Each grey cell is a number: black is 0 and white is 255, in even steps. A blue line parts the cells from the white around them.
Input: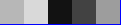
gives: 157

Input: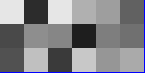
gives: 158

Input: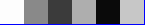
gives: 10

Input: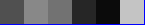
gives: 11

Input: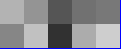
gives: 120

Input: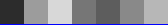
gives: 93
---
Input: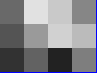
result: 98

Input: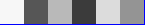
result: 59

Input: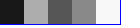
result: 86

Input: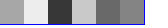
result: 201

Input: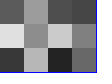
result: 183

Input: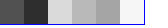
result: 185

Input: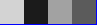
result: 27
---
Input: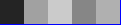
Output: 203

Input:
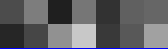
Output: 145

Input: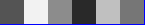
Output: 140

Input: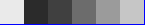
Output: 64

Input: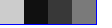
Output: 56

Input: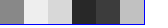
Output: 216

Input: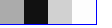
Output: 209

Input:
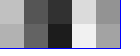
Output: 28

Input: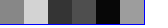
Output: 52
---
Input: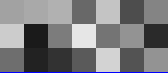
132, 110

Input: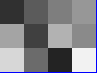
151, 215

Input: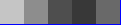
105, 197

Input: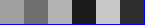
45, 159

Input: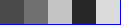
219, 74

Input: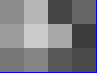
102, 120

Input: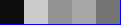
115, 12

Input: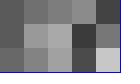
67, 104

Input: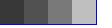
191, 56

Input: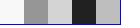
190, 248
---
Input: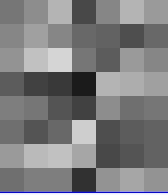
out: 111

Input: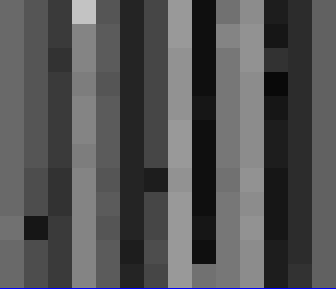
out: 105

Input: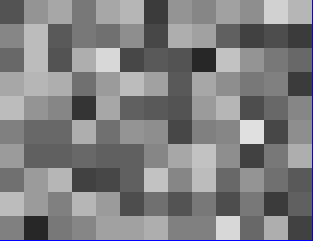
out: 128

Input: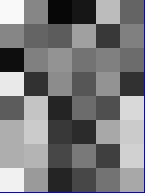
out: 241

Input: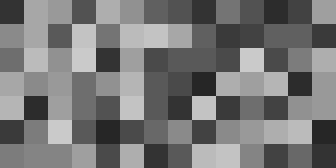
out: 124

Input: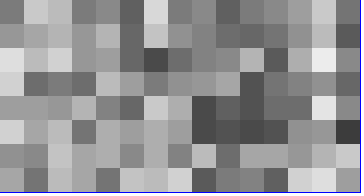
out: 166
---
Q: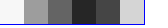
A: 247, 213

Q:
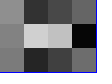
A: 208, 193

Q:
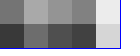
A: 236, 214

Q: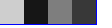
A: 206, 126

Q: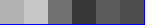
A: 199, 178

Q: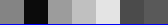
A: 228, 192

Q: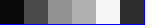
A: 246, 176
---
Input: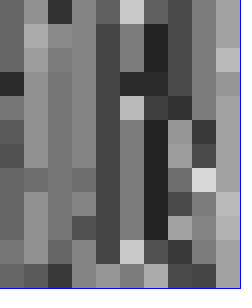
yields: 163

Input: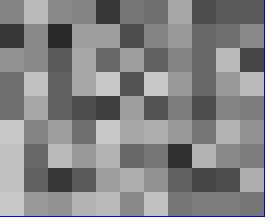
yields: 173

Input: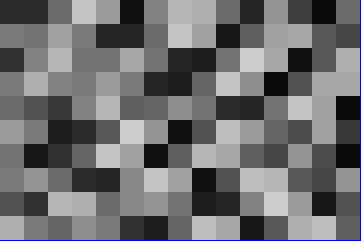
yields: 82

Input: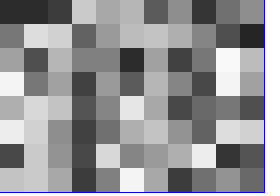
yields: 85

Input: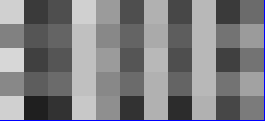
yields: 162

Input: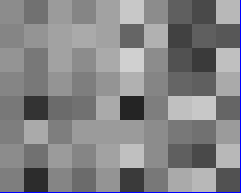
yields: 184
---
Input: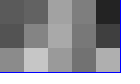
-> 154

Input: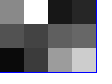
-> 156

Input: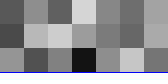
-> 129

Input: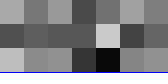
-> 145

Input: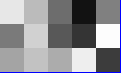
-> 172

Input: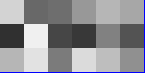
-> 123

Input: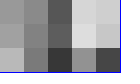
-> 55
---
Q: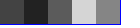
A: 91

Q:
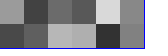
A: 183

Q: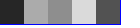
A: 142

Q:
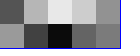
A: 11

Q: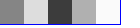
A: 60

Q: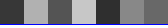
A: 84

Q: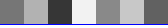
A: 54

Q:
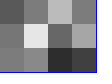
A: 45
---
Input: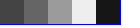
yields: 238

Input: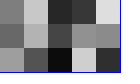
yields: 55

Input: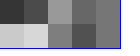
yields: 103

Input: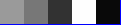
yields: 254

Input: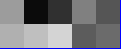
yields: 128

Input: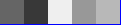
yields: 152

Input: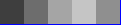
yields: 197

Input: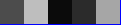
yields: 43
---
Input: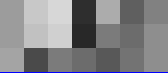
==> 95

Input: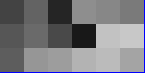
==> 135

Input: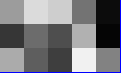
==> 115

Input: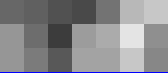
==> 184

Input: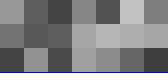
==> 194

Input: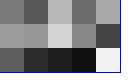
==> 109
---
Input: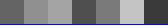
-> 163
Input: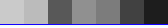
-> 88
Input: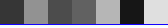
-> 76
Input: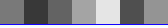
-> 99
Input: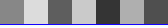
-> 95
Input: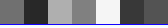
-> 175
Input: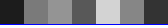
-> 148
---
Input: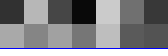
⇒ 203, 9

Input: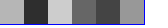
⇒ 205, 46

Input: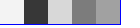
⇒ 243, 55

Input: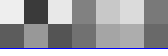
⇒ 238, 58

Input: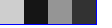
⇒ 206, 21

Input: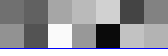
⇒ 250, 10

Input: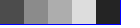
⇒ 221, 36

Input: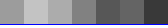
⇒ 195, 57

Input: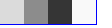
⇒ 249, 53
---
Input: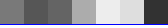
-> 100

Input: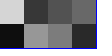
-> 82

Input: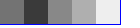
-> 136

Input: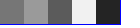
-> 91

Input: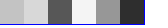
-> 87

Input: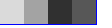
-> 48
